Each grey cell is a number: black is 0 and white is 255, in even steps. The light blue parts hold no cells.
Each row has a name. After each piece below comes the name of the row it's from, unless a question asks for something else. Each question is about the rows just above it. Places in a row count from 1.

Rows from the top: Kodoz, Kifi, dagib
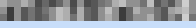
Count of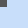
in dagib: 4
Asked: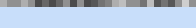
Kodoz
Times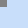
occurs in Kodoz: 1
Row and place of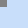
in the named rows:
Kodoz, 16
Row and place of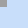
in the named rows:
Kifi, 25
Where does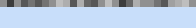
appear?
Kifi

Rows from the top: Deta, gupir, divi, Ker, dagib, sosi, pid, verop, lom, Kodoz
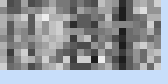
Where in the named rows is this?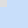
gupir, 21
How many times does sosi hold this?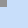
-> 1
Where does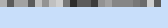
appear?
Ker
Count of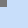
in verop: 1
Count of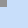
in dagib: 5
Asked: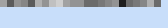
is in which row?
dagib

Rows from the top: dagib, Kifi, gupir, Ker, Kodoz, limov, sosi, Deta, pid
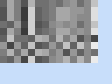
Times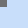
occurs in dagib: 4
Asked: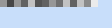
sosi

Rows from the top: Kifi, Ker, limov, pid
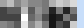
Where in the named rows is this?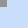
Ker, 6
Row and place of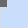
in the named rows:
limov, 5
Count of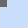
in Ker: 0
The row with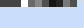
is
limov
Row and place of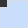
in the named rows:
pid, 10

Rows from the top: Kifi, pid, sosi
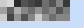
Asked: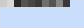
Kifi
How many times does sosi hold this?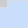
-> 2
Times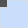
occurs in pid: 1
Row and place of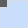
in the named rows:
pid, 2
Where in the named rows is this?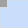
pid, 1
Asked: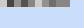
sosi

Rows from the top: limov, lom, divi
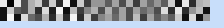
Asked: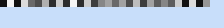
divi
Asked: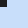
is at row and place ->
lom, 8
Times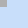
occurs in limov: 3

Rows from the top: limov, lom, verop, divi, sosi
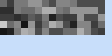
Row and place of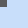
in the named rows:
verop, 5
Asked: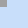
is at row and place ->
sosi, 5

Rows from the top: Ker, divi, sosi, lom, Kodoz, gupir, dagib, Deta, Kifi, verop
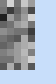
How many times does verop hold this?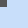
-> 3
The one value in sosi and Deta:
[156]
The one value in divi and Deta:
[142]

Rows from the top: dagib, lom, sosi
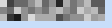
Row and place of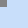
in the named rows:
lom, 1
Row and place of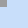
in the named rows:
sosi, 14

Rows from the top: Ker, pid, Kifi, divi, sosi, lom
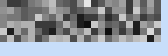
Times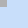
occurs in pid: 1
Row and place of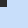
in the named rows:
Kifi, 16
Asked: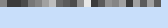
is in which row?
Ker
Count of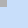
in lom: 4
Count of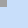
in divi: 2
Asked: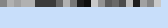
divi

